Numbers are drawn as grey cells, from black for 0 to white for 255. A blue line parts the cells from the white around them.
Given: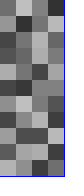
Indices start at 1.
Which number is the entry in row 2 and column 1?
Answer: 150
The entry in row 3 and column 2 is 117
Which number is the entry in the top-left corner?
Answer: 111
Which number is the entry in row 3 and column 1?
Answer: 70
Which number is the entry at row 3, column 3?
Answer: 179
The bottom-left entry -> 179
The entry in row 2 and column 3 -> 117
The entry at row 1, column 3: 129
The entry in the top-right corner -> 50

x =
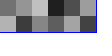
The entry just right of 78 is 157
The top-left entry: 114
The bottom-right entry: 66
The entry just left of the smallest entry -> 192

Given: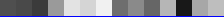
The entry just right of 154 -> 227
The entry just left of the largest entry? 213
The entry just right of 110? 138

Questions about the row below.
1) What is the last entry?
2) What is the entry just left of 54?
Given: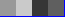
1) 95
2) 202

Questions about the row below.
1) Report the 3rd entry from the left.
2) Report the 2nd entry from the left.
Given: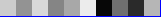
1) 216
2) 147

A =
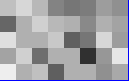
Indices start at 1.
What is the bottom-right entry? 169
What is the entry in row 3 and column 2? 176
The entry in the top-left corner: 192
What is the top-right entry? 144
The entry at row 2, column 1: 102
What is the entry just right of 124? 157
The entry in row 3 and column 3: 176
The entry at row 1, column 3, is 184
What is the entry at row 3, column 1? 223
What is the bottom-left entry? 238
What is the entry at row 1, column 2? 215
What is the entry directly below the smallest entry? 176

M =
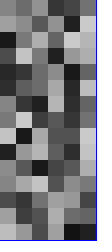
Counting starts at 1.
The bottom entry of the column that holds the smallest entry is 18
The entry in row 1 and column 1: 133
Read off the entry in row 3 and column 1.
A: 25
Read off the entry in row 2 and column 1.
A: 160
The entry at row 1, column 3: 146
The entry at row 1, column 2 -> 108
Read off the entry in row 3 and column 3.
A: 174
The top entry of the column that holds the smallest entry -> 69
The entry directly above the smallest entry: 108
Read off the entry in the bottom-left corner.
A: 189
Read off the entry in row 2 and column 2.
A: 140
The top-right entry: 114

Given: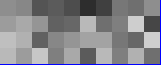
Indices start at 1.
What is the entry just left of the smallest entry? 77
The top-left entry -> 142
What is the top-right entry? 142
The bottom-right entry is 111
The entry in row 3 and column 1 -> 191
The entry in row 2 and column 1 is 156
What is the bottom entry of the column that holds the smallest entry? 91
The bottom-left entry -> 185

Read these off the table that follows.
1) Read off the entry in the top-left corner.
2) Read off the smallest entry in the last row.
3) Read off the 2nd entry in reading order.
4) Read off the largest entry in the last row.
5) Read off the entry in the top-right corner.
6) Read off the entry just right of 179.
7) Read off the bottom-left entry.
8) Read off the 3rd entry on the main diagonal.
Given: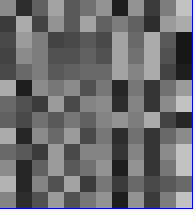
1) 139
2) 30
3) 45
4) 194
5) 194
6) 38
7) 132
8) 125

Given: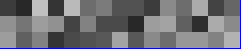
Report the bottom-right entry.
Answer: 178
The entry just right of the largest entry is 52
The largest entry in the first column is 157
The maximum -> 192
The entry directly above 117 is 40
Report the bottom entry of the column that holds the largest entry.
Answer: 130
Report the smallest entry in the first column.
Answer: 60

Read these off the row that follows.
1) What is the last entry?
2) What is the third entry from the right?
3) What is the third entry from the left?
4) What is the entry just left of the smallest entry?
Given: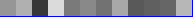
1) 183
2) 96
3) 55
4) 176
